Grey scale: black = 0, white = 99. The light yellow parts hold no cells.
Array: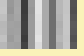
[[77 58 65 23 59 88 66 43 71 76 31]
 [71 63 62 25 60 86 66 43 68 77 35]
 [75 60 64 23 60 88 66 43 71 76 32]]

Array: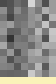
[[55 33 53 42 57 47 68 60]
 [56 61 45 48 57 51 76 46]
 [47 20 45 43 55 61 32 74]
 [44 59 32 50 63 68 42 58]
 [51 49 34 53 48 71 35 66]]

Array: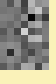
[[45 47 45 30 64 76 43]
 [46 41 48 30 60 67 47]
 [42 47 43 35 69 72 49]
 [50 17 55 39 28 45 52]
 [35 48 37 66 64 28 64]]

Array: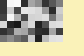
[[21 79 27 89 87 84 59 17 80]
 [83 14  9 70 84 13 32 85 87]
 [45 54 44 35 79 12 73 87 88]]

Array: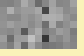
[[55 68 57 60 60 65 27 65 62 54 57]
 [57 62 58 59 54 59 43 66 50 56 61]
 [61 42 60 61 75 63 21 56 52 58 51]]

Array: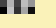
[[ 1 76 19 64  6]]

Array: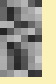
[[40 16 37 60 66 78]
 [70 68 26 22 40 55]
 [55 67 73 45 16 25]
 [64 31 21 37 61 67]
 [67 42 16 31 59 67]]

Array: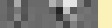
[[42 37 46 34 43 42 42 37 14 75 34 43 45 42]
 [43 46 30 44 42 41 43 42 48 27 50 39 44 41]]

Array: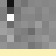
[[49 27 45 54 55 51 55 52]
 [60 41 53 56 53 61 51 57]
 [52 67 47 51 53 56 59 54]]
